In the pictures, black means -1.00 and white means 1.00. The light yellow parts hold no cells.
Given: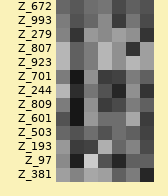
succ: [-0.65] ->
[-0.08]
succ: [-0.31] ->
[-0.14]

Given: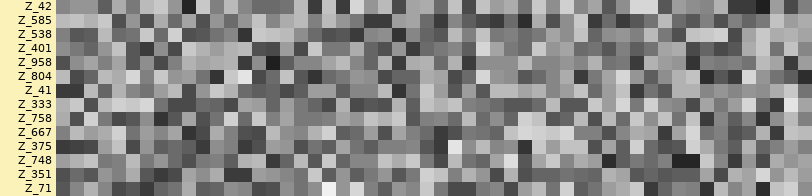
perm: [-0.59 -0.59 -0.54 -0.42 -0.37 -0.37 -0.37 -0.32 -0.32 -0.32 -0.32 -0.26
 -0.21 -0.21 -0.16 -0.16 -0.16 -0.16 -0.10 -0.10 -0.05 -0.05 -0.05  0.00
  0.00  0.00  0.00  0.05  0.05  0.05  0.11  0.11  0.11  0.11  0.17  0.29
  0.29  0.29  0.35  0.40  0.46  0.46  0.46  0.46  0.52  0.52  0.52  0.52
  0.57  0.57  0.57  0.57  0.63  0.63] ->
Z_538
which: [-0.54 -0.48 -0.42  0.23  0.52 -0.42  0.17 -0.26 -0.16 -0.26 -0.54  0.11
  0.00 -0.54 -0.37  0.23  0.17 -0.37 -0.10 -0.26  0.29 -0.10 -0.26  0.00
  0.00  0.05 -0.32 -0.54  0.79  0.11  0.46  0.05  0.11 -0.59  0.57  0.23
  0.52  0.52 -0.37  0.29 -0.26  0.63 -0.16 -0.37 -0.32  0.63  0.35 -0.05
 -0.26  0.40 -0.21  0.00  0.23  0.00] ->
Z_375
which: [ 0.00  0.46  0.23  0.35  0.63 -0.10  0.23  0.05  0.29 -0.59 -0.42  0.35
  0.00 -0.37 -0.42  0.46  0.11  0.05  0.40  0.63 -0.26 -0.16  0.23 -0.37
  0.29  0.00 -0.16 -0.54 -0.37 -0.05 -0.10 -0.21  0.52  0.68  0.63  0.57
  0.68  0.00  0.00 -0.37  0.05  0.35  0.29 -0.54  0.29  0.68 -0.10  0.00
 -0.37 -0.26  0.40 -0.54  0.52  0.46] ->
Z_667
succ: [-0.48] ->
[-0.42]
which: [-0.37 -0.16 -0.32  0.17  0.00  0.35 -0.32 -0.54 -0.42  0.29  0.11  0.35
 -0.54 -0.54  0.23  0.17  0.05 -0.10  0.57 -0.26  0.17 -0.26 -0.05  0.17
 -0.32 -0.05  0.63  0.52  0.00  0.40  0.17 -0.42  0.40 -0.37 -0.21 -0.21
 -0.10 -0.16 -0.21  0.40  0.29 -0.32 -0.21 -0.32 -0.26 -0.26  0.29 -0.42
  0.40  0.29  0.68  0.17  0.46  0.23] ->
Z_351
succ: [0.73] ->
[-0.32]
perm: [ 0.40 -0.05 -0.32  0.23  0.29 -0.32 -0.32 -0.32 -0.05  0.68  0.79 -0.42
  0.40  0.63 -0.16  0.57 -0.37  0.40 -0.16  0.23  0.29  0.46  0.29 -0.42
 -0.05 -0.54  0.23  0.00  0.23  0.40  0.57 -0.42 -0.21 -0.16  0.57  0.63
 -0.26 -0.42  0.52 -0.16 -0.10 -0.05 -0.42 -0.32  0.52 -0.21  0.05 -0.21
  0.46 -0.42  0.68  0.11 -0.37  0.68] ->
Z_333

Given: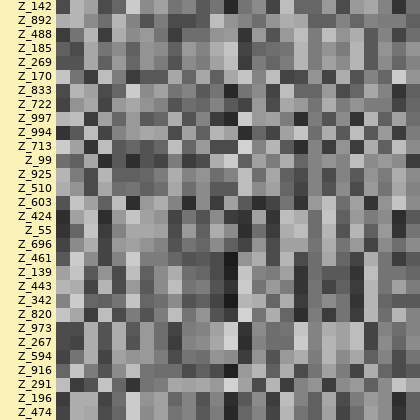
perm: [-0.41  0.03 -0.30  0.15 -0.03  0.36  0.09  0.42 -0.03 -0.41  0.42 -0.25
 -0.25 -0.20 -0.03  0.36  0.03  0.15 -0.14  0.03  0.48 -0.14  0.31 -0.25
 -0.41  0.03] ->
Z_925
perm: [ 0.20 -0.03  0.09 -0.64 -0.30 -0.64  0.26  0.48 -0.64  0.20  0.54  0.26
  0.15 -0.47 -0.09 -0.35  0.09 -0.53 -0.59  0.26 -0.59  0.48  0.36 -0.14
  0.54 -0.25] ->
Z_424
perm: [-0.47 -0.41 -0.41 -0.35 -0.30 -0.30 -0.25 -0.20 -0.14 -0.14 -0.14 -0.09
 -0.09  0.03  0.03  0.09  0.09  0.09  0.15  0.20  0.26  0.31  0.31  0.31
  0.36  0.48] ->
Z_510
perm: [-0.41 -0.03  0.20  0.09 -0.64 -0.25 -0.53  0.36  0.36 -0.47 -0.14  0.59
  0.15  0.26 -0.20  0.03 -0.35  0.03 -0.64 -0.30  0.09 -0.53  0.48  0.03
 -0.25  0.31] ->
Z_196
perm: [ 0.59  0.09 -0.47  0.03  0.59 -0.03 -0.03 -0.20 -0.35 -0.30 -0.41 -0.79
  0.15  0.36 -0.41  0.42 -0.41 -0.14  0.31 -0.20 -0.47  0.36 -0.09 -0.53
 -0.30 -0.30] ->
Z_461

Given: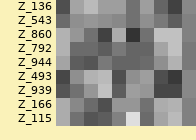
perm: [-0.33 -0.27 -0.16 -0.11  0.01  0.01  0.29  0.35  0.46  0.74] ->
Z_115
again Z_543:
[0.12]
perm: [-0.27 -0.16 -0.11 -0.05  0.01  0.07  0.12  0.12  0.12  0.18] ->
Z_543
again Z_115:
[0.01]

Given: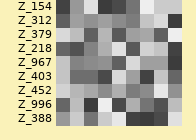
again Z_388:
[0.59]
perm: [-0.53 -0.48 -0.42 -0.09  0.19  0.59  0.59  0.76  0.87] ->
Z_154
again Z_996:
[0.48]
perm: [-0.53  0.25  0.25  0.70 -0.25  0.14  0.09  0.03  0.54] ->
Z_967

